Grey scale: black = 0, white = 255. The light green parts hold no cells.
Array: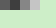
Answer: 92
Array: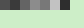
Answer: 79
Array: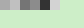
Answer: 171
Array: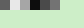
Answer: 95
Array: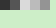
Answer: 51
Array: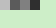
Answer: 190
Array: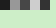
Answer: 29
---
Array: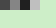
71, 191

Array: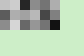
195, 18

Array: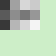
56, 244

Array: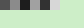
81, 215

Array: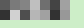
90, 152

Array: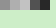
145, 40

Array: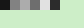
22, 44

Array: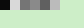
10, 187

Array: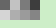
102, 133

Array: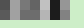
81, 130
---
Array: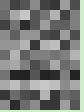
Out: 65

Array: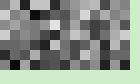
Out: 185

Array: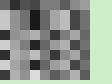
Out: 46

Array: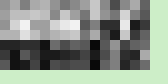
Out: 170

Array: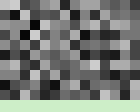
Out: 204
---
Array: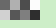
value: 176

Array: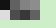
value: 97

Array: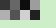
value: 103

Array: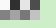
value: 48

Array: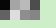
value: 165

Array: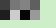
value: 119

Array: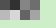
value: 49
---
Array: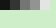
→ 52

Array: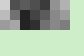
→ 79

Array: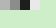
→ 140

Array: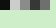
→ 204

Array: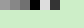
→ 135

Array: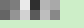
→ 125

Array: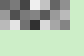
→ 122

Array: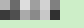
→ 107
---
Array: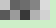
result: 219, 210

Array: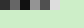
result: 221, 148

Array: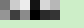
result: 236, 215

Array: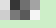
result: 245, 224

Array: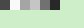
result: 249, 197

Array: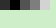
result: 211, 126

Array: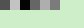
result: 195, 174

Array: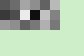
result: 235, 194

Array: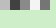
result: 244, 189
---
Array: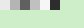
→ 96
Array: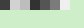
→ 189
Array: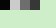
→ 110
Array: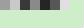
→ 57
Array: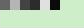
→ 67
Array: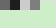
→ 204
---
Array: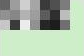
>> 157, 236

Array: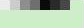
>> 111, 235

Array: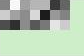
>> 216, 247

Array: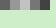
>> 194, 194

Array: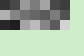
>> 102, 211

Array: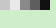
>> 137, 233

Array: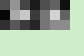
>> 59, 211

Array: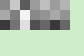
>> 137, 243
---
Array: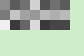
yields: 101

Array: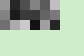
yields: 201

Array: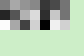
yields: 65

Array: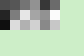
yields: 177

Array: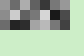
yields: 45

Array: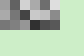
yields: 150

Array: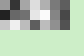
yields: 188

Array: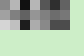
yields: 29

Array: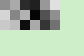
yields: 14

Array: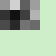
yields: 115
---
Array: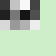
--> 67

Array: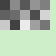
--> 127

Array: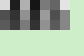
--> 228

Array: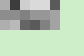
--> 90

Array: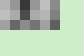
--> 139

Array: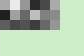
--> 170
